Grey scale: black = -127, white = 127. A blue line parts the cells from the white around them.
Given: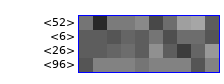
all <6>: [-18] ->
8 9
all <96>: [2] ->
2 3 4 6 7 8 10
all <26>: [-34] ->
1 2 5 7
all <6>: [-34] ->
1 2 5
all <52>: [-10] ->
1
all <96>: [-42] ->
1 9

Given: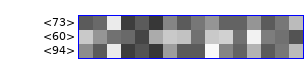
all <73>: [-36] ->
1 5 8 14
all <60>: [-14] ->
3 9 12 15
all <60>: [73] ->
1 7 10
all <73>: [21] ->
10 13
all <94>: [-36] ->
2 8 9 14
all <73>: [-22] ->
2

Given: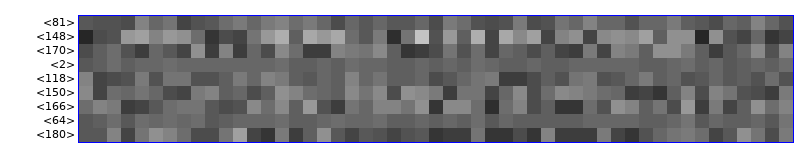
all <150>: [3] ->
10 16 36 44 46
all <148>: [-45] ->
3 26 47
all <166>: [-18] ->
1 7 14 29 31 37 50
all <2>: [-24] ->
5 6 8 9 10 11 12 13 14 18 21 22 25 27 30 33 36 37 38 39 40 43 46 49
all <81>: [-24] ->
6 13 18 20 22 25 36 38 39 41 42 47 50
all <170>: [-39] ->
7 47
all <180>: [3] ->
3 7 34

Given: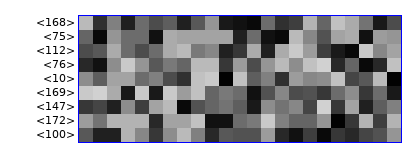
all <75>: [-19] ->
4 5 13
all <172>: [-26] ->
16 17

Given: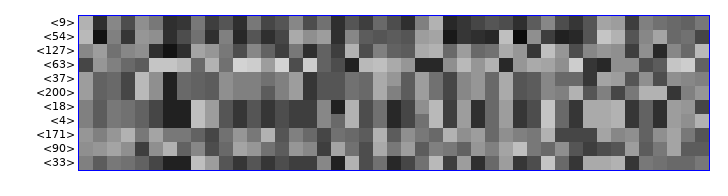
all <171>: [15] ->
24 28 31 40 42
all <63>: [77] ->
13 17 36 44
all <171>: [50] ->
4 14 22 27 34
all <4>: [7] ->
18
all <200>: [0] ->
12 13 15 23 35 38 44
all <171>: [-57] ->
10 18 35 36 37
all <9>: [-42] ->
11 15 20 30 37

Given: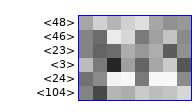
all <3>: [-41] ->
8
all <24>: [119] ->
4 6 7

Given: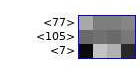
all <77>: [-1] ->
2 3
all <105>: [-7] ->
4
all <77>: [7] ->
4
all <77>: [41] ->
1

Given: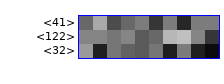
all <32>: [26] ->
1
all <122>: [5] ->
1 2 4 9
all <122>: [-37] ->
5
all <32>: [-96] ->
2 7 9
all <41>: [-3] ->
5 7 9 10

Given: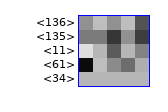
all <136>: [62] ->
2 4
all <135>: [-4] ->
1 2
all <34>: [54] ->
1 2 3 4 5
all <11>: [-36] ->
3
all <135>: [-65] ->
5
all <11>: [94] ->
1

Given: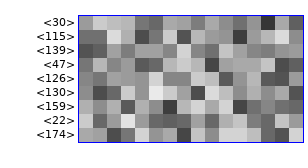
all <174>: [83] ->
5 11 12 16
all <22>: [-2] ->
13
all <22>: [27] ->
3 5 16
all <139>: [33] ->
3 5 6 12

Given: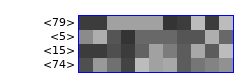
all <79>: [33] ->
3 4 5 6
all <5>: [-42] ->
3 8 9
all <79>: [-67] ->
1 2 8 10
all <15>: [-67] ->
1 2 4
